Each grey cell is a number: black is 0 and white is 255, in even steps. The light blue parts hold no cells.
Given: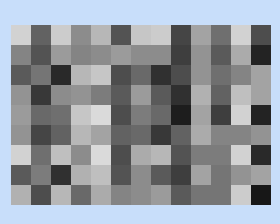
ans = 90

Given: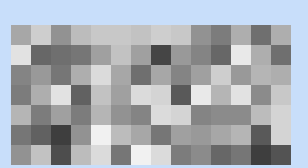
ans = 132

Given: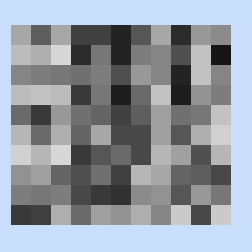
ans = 133

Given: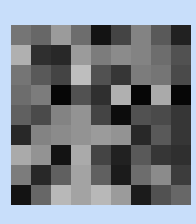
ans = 117

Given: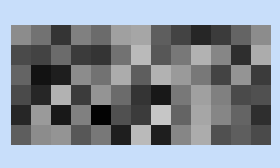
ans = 100
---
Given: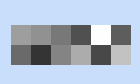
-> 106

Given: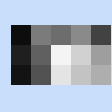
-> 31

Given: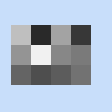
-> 148

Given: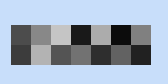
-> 60

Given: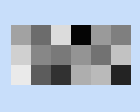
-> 208

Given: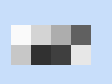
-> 199

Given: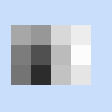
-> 124

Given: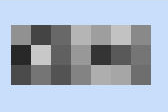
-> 40
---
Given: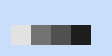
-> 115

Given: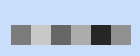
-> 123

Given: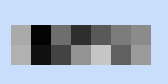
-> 46

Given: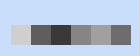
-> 109

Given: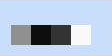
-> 144

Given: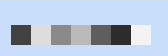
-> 94

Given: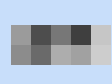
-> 106

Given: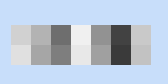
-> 110

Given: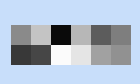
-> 70
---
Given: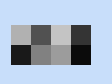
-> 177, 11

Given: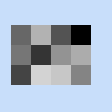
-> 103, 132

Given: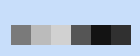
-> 122, 48

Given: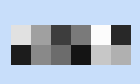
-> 225, 176

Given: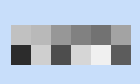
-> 193, 92

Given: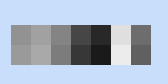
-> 146, 96

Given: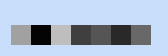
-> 161, 104
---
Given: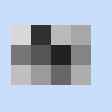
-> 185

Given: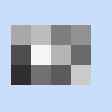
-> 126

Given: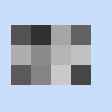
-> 166

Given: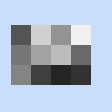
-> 147

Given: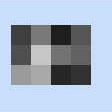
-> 30

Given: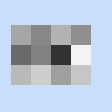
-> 178
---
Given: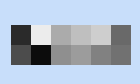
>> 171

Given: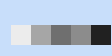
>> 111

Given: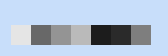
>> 148

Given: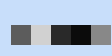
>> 41

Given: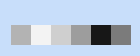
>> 207

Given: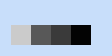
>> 58
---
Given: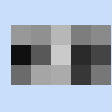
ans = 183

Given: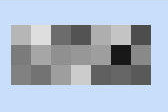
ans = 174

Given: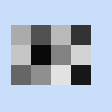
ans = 81

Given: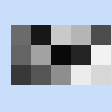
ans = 201

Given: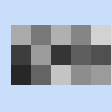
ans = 176

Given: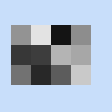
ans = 227

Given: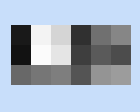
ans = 48

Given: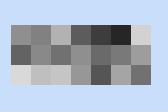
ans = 61

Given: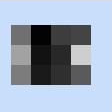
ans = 3
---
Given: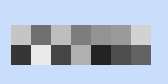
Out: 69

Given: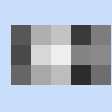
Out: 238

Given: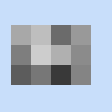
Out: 176

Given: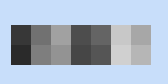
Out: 147

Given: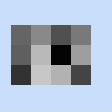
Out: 4

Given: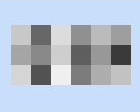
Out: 206
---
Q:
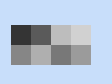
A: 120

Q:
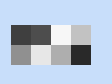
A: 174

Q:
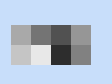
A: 45

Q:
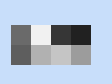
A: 197

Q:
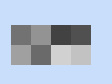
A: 209

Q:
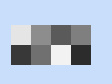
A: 242
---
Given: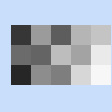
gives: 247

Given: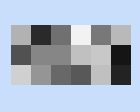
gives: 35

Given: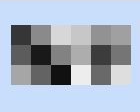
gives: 222

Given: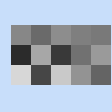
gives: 100

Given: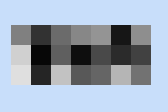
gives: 114

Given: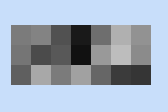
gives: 53

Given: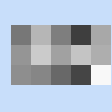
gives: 248

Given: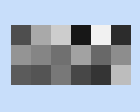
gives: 189
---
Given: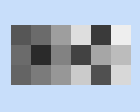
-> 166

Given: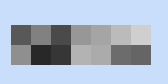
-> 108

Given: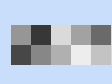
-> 237

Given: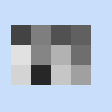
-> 178

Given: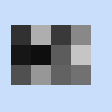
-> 92

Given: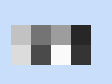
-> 250

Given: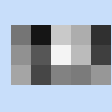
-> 187

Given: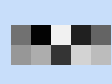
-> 211
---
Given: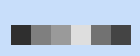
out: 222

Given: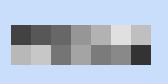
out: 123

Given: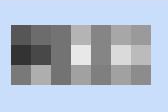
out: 127

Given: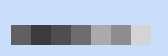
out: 170

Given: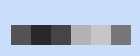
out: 179

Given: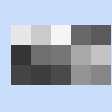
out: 74

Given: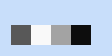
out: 249

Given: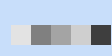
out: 164

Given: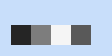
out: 125
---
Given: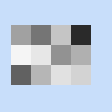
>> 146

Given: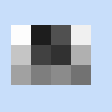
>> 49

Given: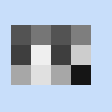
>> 62

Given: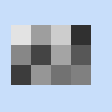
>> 164

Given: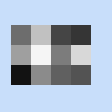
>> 124

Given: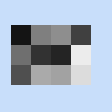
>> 36
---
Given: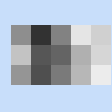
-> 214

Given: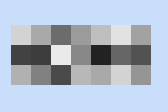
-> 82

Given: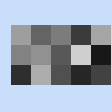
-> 24

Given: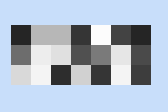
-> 74

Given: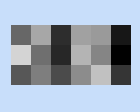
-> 1

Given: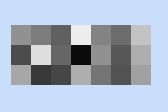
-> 174

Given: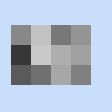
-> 160
